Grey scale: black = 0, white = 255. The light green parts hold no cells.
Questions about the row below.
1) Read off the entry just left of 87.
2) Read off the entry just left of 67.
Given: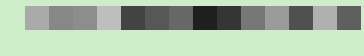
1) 67
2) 190

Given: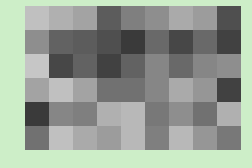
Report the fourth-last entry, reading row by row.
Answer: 127
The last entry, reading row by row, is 120
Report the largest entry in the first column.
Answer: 198
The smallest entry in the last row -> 113
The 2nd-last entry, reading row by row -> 150
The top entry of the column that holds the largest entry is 192
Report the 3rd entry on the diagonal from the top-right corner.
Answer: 105
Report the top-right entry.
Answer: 79
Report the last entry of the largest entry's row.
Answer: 142
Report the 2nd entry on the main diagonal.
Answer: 98
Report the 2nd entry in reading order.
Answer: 176
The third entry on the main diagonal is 98
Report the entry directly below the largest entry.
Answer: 163
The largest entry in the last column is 176
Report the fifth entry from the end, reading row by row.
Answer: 184

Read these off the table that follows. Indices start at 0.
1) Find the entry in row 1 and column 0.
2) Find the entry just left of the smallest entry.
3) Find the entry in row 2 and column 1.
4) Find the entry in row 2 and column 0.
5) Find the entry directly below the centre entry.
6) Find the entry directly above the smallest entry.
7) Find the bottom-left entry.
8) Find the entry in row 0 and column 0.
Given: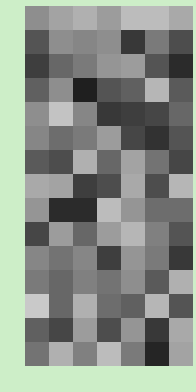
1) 84
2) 142
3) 103
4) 62
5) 188
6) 122
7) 115
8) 142

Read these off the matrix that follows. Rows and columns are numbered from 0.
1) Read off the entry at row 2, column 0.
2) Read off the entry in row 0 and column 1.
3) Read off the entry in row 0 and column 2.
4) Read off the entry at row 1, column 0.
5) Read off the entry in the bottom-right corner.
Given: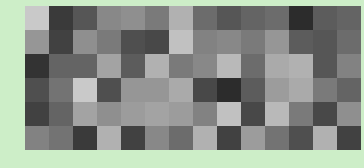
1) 51
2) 58
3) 86
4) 150
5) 65

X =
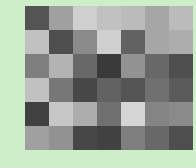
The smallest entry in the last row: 65
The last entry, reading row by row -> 78
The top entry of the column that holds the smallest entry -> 193
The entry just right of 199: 173
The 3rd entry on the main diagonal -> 104
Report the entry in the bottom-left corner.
160
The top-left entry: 84
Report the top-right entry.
187
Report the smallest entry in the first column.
65
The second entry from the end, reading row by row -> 104
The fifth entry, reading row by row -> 187
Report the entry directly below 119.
199
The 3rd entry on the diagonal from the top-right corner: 146

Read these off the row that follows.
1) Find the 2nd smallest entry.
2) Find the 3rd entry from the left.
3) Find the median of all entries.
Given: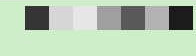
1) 53
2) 230
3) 159

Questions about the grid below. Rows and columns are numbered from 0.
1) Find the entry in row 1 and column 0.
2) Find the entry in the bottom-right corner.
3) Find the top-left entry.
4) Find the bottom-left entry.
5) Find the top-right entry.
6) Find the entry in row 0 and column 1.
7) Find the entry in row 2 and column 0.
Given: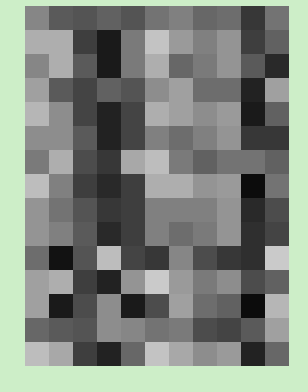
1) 174
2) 103
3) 134
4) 189
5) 115
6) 90
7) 134

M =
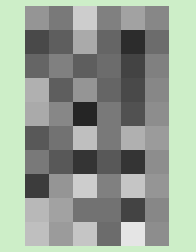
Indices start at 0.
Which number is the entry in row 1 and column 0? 73
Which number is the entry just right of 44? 108
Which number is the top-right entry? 135
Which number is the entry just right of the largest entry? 141
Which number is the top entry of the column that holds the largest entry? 162
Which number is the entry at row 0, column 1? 121
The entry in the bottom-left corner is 191
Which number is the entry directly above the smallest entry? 149
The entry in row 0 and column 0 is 149
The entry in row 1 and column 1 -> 94
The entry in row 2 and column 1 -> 128
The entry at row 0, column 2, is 205
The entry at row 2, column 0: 101

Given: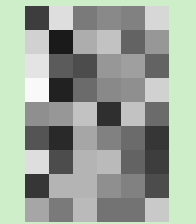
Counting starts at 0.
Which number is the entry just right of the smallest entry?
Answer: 173
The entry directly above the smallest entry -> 222
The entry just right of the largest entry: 33
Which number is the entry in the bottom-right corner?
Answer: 201
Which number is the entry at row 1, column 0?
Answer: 209
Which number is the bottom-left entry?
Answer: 166
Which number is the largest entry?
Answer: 249
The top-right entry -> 215
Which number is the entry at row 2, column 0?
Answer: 228
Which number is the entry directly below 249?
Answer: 143
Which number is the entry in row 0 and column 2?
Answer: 122
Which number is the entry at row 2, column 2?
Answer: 76
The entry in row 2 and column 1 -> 91

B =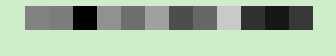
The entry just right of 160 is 77
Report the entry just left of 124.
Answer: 130
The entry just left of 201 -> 103
